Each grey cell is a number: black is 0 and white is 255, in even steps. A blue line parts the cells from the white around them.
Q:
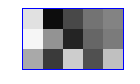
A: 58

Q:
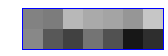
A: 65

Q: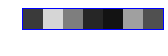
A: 58

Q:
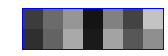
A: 47

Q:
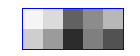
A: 97

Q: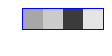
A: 203

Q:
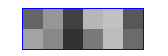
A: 87
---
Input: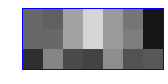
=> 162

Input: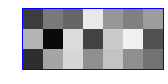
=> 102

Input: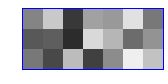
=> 56

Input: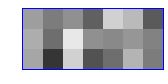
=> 144

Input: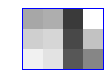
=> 58

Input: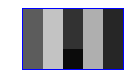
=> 50

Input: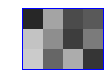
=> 75
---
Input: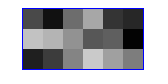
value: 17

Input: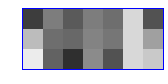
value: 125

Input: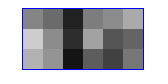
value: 107

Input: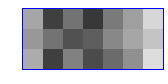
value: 63

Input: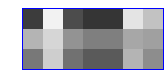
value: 242

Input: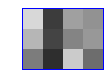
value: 60
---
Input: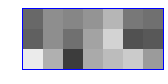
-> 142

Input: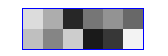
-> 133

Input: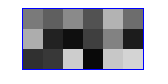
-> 34

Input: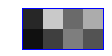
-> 63

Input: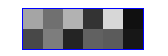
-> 125

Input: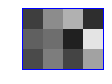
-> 110

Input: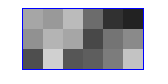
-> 180
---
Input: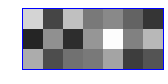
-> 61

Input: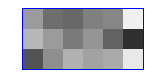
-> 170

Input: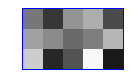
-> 248

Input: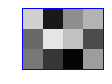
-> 5

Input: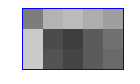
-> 91

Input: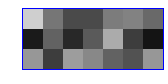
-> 82

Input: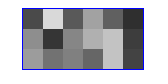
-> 195

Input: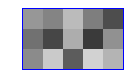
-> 210

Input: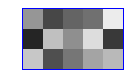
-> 164
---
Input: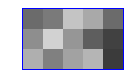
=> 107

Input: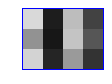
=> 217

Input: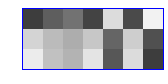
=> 61

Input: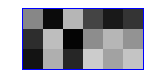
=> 135

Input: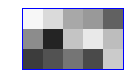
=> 247

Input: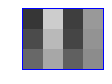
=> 54

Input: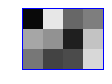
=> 9

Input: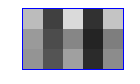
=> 188

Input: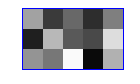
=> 162

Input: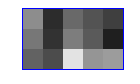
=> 141
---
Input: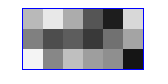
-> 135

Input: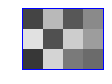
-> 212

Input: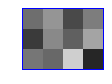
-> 104

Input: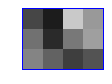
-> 98

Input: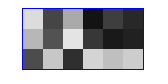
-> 199

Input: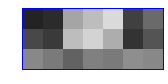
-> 122

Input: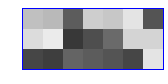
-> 62

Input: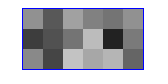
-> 69

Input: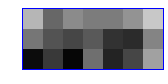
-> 57

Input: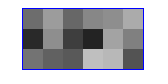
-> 97
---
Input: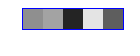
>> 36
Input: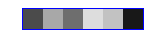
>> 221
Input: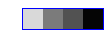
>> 123
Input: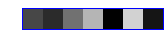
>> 1
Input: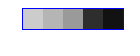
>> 154
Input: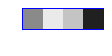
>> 234
